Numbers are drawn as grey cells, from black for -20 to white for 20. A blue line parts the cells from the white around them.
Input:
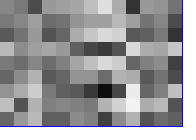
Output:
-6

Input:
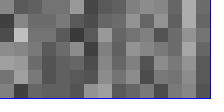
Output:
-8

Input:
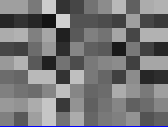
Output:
7

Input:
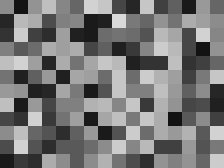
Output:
-12

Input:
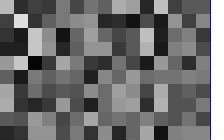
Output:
-12
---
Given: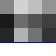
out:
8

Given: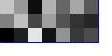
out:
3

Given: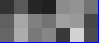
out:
-11

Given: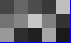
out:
-15

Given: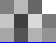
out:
-7

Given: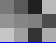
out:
5

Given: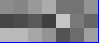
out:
-7

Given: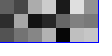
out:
-19

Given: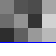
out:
-5
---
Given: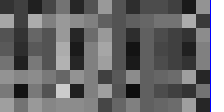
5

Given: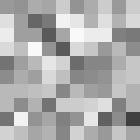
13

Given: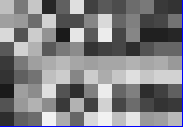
-13

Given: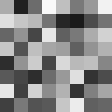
-10

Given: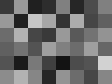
2

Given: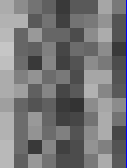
9

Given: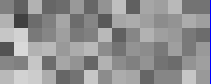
9
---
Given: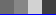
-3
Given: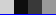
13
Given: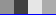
3
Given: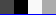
-9
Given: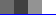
-3
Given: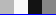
9
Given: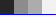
-14
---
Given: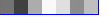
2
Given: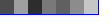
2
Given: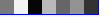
3
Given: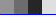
-14
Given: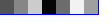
18
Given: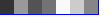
12
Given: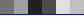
15
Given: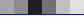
10
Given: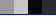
-19
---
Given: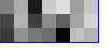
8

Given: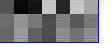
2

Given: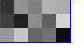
-18

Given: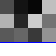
3

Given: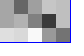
-2

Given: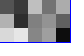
-18

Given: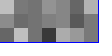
-1

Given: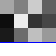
4

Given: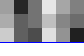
-15
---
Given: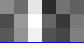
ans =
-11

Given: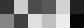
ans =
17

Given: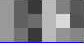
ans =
14

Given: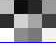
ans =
6

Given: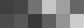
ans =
3

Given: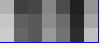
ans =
-14

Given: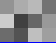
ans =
-4
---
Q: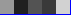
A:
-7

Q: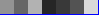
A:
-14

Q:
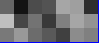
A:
-11

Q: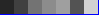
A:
2

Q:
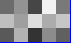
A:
15

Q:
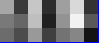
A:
-15

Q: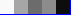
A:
-3

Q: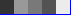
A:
-1

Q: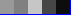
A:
11

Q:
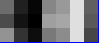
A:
5
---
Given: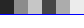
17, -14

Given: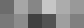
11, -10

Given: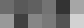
13, -12

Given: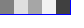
18, -10

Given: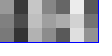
17, -12

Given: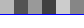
12, -10
